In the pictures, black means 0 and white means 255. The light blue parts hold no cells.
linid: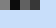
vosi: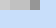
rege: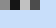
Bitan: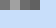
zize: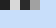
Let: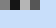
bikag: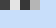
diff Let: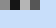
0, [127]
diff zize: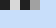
2, [43]
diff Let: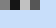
2, [181]
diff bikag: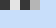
0, [64]
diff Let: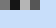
0, [127]
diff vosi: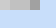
3, [150]
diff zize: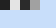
1, [216]

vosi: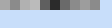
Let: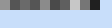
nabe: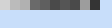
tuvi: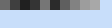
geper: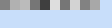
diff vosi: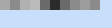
4, [95]
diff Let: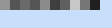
5, [74]
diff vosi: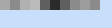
6, [106]

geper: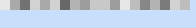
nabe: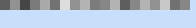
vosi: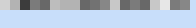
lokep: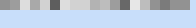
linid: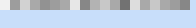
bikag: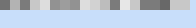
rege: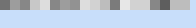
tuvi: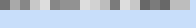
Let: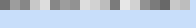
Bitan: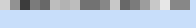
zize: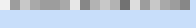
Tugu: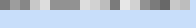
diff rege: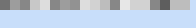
11, [123]
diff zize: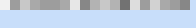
15, [200]
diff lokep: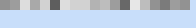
17, [146]
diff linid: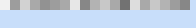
16, [169]
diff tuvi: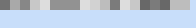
5, [135]

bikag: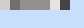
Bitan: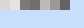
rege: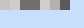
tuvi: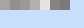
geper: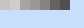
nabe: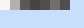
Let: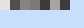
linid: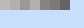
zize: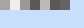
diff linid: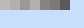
6, [99]
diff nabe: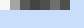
1, [177]
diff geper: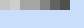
3, [153]
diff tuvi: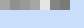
3, [177]
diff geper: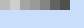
0, [197]

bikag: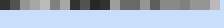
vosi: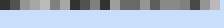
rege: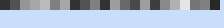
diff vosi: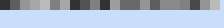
1, [82]
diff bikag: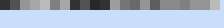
12, [105]

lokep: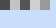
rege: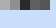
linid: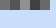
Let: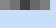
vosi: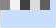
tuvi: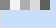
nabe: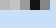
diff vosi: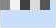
4, [95]
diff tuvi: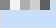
3, [219]

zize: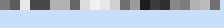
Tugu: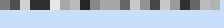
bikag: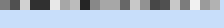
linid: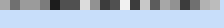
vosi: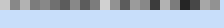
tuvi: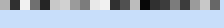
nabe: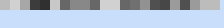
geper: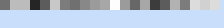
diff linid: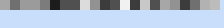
15, [92]
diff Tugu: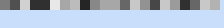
20, [188]
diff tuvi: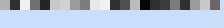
18, [60]
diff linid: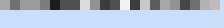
18, [60]
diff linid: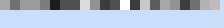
12, [241]
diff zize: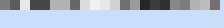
14, [28]

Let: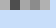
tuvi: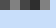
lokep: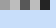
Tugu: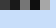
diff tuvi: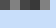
3, [46]
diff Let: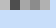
0, [177]
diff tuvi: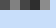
4, [129]
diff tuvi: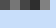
1, [129]
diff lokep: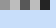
0, [158]
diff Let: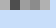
2, [167]

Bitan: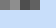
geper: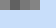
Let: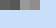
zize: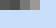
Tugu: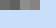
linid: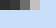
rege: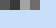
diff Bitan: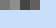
2, [78]
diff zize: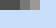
0, [87]
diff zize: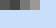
1, [78]
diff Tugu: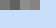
0, [109]

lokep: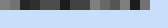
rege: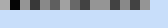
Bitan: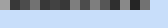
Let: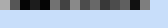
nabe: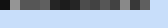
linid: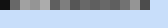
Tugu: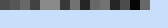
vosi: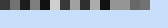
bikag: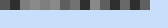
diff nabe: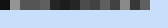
10, [86]
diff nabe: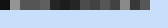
14, [95]
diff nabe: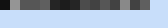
13, [56]

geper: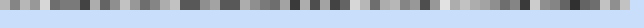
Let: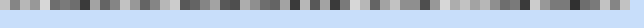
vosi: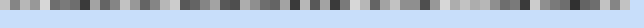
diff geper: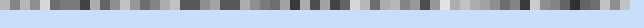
3, [152]
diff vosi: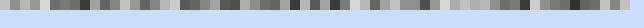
1, [133]

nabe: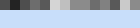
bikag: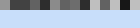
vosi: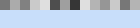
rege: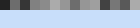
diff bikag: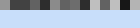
13, [191]
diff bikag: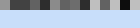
12, [23]
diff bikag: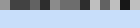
6, [98]
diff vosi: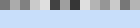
5, [78]

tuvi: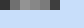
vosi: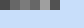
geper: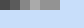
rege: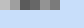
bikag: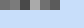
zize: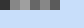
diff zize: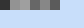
1, [135]
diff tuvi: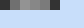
5, [62]

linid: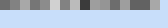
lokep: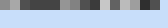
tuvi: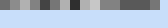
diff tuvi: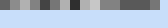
0, [109]
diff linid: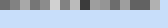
15, [168]

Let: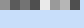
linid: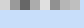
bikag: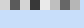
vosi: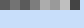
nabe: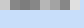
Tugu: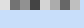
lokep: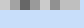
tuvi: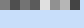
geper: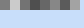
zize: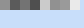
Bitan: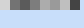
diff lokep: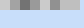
2, [103]
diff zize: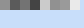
3, [79]
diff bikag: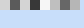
4, [234]
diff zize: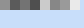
5, [145]
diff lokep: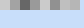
7, [191]

